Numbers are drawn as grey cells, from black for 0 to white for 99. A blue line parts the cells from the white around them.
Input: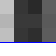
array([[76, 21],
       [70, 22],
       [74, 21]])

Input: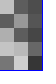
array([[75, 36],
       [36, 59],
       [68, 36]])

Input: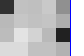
array([[19, 75],
       [72, 77],
       [73, 88]])

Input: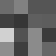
array([[42, 50],
       [25, 21],
       [81, 32]])

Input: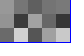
array([[59, 46],
       [57, 23],
       [41, 81]])

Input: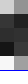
array([[81, 57],
       [21, 13],
       [18, 19]])
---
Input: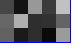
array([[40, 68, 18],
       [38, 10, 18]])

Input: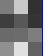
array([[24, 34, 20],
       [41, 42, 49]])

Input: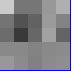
array([[45, 32, 38],
       [42, 22, 40]])

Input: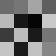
array([[72,  9,  2],
       [23, 73, 10]])

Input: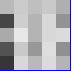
array([[27, 80, 70],
       [66, 90, 70]])

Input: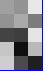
array([[57, 66, 48],
       [26, 24, 89]])

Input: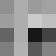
array([[61, 67, 79],
       [39, 67,  9]])
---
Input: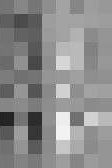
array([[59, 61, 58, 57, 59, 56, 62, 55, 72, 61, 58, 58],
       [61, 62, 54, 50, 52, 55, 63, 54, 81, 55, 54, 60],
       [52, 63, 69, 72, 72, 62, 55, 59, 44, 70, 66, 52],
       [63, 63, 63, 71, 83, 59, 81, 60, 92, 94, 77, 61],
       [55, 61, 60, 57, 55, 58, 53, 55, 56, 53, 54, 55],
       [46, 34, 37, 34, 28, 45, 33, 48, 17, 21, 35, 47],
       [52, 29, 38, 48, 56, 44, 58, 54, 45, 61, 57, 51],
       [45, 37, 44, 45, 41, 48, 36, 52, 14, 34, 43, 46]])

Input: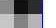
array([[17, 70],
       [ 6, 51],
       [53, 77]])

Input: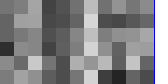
array([[54, 40, 65, 61, 39, 29],
       [46, 34, 57, 62, 76, 39],
       [57, 28, 56, 38, 37, 14],
       [44, 30, 49, 56, 72, 24],
       [73, 83, 74, 82, 58, 82],
       [44, 39, 52, 49, 68, 46],
       [32, 30, 36, 37, 30, 30],
       [26, 28, 31, 26, 45, 36],
       [64, 63, 52, 52, 78, 56],
       [49, 62, 47, 54, 41, 63],
       [45, 39, 39, 18, 54, 48]])

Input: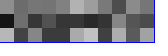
array([[46, 29, 63],
       [54, 33, 35],
       [30, 52, 67],
       [47, 20, 25],
       [61, 16, 75],
       [69, 21, 66],
       [50, 21, 23],
       [45, 32, 23],
       [46, 21, 52],
       [42, 43, 26],
       [55,  8, 71]])

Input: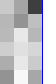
array([[24, 74, 71, 83, 79, 65],
       [64, 57, 90, 87, 90, 96],
       [78, 71, 72, 80, 67, 57]])

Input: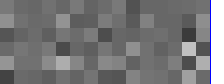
array([[44, 55, 52, 32, 68, 41],
       [42, 35, 23, 75, 30, 62],
       [41, 40, 40, 42, 49, 40],
       [40, 40, 43, 38, 42, 44],
       [40, 50, 42, 44, 44, 45],
       [32, 35, 39, 56, 38, 51],
       [47, 43, 40, 40, 51, 33],
       [42, 48, 30, 46, 53, 34],
       [39, 37, 48, 37, 40, 45],
       [47, 36, 42, 40, 52, 39],
       [40, 57, 46, 29, 67, 44],
       [44, 42, 37, 47, 54, 37],
       [40, 41, 42, 43, 44, 40],
       [41, 44, 39, 46, 44, 41],
       [47, 56, 33, 41, 58, 26]])

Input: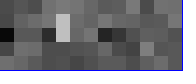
array([[43, 46, 32, 34, 34],
       [44, 35, 36, 33, 42],
       [29, 34, 37, 49, 37],
       [47, 39, 31, 26, 30],
       [36, 40, 21, 29, 35],
       [35, 46, 14, 40, 35],
       [40, 39, 45, 33, 31],
       [45, 42, 40, 32, 27],
       [47, 74, 74, 30, 31],
       [44, 46, 17, 30, 30],
       [30, 42, 34, 42, 35],
       [33, 38, 34, 43, 40],
       [29, 28,  3, 27, 43]])
